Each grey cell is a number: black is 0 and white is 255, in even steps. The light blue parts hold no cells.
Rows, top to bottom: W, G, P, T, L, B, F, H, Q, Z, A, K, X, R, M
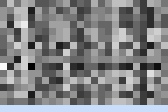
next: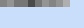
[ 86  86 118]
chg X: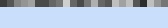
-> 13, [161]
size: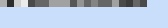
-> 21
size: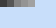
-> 5
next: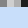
[191  86 175]

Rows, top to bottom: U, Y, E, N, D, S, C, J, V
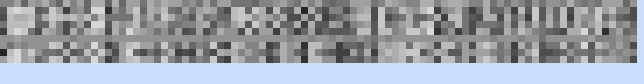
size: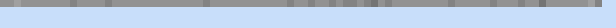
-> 86
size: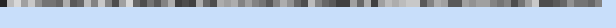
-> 86
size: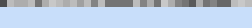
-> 36
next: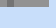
[146 160 131]
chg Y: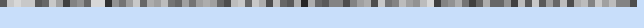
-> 46, [77]
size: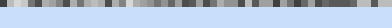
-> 56

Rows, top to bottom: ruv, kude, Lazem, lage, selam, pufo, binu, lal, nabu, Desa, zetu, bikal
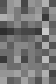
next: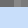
[123 109 136]
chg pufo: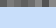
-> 7, [149]
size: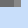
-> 3
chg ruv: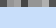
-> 5, [136]
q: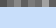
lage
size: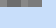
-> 6

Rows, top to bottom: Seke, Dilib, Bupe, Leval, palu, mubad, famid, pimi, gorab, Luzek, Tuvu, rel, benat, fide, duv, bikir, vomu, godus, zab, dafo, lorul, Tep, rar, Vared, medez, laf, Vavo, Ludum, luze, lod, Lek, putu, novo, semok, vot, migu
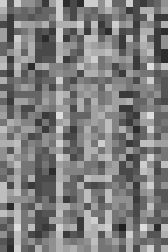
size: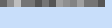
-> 15
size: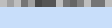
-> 16
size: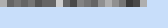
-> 21

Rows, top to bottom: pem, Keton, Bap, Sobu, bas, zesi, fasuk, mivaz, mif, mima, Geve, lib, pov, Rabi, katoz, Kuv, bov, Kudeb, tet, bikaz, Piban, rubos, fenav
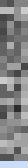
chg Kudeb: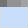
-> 0, [131]
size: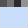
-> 4
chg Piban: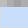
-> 3, [161]
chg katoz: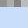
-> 0, [161]
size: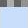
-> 4
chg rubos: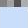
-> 0, [146]

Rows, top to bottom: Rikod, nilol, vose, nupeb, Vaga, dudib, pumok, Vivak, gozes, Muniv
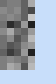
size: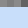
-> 4
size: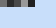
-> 5
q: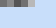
dudib
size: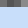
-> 4
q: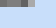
Rikod
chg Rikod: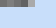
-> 2, [126]
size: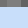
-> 4

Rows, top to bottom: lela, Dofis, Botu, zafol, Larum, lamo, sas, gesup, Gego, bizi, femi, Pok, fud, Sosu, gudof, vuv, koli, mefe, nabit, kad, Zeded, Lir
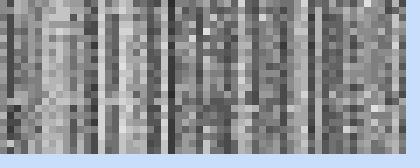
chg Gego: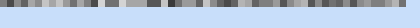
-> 14, [196]
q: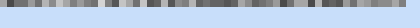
gesup
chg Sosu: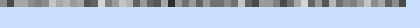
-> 32, [154]
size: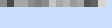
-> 15
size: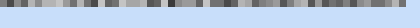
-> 58
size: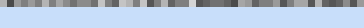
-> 52
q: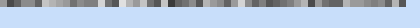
bizi

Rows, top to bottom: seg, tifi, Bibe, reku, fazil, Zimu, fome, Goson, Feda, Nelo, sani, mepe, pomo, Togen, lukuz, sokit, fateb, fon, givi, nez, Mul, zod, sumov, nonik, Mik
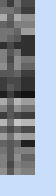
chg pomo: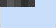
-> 4, [48]
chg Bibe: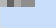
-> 0, [170]

